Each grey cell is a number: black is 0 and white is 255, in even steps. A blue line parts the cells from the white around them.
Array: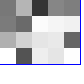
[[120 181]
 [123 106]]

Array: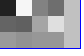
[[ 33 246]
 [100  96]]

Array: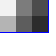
[[242 124]
 [180  93]]

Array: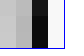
[[198 187]
 [201 183]]

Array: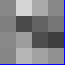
[[136 213]
 [127  74]]

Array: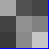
[[167  81]
 [ 67 145]]
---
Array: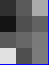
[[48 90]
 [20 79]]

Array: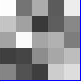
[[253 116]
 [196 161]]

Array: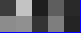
[[ 60 195]
 [140 144]]

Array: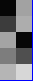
[[  6 162]
 [ 60 173]]

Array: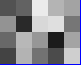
[[ 82  98]
 [147  41]]

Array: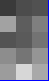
[[ 58  76]
 [162  93]]

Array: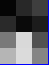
[[ 5 40]
 [42 10]]

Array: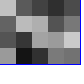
[[193  90]
 [ 99 187]]

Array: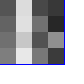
[[ 84 220]
 [ 99 224]]
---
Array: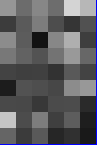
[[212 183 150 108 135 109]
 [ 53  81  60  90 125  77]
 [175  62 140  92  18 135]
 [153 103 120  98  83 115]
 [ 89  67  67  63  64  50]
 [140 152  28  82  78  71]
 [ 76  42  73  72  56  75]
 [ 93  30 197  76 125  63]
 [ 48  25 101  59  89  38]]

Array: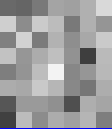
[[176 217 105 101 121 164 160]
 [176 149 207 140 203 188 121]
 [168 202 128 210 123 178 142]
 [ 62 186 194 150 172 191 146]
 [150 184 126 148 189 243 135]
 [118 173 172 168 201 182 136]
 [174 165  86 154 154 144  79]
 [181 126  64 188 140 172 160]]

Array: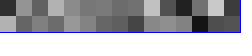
[[201  60  47 148  97 178 139 119 122 108 113 193  81  33 114]
 [ 78  83 178 101 128 108 152 131 102  95  69 136 143 130  20]]

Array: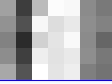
[[139 121 161  61 187 252 248]
 [142 130 146  81 247 221 233]
 [139 102 130  43 209 228 249]
 [142 120 141  63 238 226 233]
 [127 115 168  84 255 228 238]]

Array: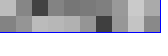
[[202 170 189 134  66 131 118 122 127 153]
 [196 137 131 149 187 183 177 149  63 151]]

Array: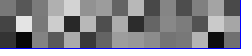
[[164  73 120  87 123 176 211 146 156 100 184  72 133  77 128]
 [202 166  68 228 121 205  40 184  78 172  44 101 136 124  82]
 [ 13 112  51   7 131  89 171  57 100 157 152 140 116 120 180]]
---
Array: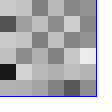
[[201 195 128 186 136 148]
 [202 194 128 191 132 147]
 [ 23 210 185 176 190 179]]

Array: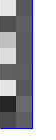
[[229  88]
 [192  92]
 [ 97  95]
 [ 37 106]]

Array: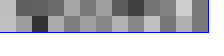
[[190  96  97 107 166 122 159  93  65 116 131 206 122]]

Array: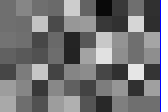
[[111 134 111 106 205  99   9  57 111  48]
 [115 111  71 105  36  88 200 147 111 165]
 [ 70 124 198  67 133 140  70  48 230  52]
 [169 110  81 157 176  84  40 127 111 111]]

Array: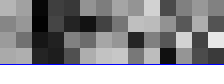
[[181 161   7  63  56 147 125 165 148 210  74 128 152 129]
 [155 113  22  33 129 108 166 150  37 128  87 211  67 231]]

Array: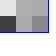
[[230 175 170]]

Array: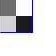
[[109 252]]

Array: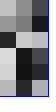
[[193 141  71]
 [ 38 202 189]
 [212  17  41]]
